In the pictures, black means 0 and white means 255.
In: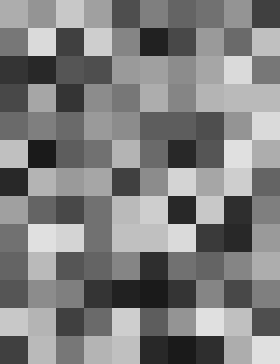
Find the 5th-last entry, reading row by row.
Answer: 40
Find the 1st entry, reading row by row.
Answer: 173
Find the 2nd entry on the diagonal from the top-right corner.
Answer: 106
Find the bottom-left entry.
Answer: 64
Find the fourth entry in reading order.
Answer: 160
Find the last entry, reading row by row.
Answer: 224
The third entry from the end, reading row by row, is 46
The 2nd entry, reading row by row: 148
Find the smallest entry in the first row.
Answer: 64
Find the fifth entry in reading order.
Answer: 78
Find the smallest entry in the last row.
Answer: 26
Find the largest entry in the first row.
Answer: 200
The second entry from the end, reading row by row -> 173

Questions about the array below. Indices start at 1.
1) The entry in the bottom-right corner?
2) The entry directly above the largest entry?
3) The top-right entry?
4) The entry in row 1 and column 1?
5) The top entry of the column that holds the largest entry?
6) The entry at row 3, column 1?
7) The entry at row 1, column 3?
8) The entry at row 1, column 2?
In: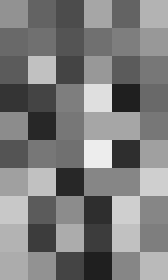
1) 186
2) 166
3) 179
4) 146
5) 166
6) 91
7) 76
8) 99

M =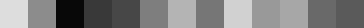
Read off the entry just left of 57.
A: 8
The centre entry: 180

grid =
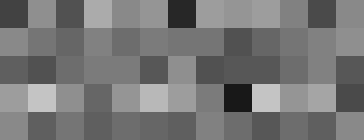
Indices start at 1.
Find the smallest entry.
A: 24
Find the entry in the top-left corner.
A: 66
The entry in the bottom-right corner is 137
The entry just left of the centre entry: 87
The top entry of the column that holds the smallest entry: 149
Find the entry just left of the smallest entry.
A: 123
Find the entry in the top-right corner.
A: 137
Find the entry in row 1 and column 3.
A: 81
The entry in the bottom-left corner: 137
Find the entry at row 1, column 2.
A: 143
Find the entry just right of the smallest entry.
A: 196
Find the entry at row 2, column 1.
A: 137
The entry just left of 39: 149
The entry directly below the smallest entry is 109
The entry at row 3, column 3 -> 109
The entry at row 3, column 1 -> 95

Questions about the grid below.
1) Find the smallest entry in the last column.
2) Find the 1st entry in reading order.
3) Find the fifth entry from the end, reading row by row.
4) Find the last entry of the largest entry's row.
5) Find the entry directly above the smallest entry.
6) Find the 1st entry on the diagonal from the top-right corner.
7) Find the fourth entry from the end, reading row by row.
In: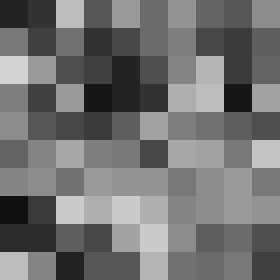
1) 64
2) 35
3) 181
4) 100
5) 132
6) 140
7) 113

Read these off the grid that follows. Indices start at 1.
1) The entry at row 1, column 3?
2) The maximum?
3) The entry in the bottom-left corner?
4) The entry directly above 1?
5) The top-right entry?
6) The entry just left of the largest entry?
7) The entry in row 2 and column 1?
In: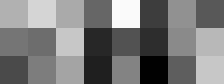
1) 170
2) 250
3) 74
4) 45
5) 88
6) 102
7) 117

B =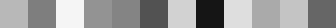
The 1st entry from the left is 184
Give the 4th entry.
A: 147
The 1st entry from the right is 102
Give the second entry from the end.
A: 196
